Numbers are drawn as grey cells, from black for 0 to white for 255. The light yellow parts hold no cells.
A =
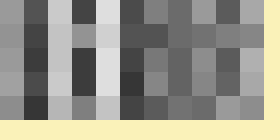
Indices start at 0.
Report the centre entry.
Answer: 68
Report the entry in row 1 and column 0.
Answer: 147
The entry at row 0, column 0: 154
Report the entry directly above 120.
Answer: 83
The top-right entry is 168
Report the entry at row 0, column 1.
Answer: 83
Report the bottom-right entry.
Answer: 141
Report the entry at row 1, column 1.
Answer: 68
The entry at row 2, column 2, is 195
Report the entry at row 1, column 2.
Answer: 195
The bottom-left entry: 141
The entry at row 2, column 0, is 154

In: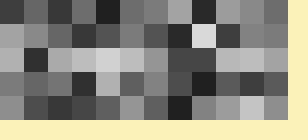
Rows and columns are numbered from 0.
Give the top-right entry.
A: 109
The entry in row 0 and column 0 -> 62
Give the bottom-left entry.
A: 142
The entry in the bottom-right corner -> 142
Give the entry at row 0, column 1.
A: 102
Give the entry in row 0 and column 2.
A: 56
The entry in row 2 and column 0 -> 177
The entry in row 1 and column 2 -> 102
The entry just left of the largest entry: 40

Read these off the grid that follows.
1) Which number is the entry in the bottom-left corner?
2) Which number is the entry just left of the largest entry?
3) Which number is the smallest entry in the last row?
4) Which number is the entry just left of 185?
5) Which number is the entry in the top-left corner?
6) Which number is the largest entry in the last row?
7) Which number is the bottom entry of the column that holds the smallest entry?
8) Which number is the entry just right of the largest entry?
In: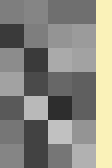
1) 133
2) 66
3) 66
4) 89
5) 126
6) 177
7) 118
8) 148

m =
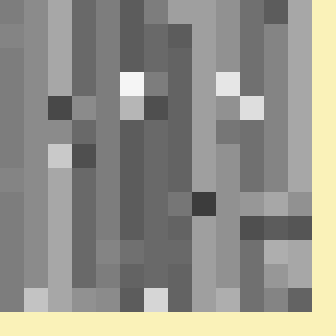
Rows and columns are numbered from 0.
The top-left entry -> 125
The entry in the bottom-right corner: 99
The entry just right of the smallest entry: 145
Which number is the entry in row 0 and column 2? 167
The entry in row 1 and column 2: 167
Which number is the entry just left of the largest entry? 125
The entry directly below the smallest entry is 159
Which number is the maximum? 245
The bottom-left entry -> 125
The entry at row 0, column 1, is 139
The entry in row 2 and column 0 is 125
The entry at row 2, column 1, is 139
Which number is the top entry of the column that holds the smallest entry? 159
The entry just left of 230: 159
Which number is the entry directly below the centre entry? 105
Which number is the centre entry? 105
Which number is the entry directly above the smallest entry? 159
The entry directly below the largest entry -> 182
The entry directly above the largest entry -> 92
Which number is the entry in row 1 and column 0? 132
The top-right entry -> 167
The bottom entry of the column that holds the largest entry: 92

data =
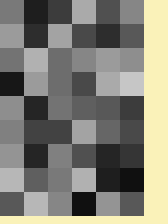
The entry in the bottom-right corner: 88
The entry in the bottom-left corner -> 88
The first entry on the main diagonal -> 121
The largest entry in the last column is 198
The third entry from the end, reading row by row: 16
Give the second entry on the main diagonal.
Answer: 45
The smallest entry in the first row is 30
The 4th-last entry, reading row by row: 134
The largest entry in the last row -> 183
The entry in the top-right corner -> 134
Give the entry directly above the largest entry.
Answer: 142
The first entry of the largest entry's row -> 23
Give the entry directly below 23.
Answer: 142

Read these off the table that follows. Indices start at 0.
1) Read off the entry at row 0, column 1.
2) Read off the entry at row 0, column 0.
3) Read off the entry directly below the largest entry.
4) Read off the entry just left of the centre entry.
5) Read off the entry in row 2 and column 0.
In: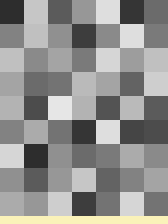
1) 198
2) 45
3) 115
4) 230
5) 192

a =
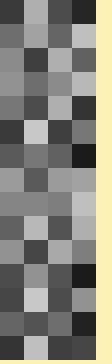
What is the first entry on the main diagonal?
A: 58
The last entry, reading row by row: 70
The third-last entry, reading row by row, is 191
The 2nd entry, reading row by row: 176
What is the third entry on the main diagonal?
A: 176
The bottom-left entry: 52
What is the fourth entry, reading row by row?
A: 39
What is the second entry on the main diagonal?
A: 162

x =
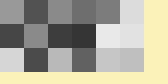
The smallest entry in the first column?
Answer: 69
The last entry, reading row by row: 191
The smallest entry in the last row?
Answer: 75
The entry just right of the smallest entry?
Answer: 233
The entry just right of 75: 185

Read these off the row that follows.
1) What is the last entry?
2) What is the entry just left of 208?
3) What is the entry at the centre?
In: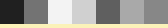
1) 135
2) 243
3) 208

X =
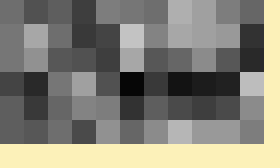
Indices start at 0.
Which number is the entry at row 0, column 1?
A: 81
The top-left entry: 110
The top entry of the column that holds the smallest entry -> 118
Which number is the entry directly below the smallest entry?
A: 49
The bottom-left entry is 94
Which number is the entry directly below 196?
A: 167
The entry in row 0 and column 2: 94
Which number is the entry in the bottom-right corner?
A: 125
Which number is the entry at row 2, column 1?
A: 145
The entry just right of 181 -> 153
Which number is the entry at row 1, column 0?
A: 118
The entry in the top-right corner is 102
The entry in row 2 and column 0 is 118
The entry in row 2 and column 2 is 87
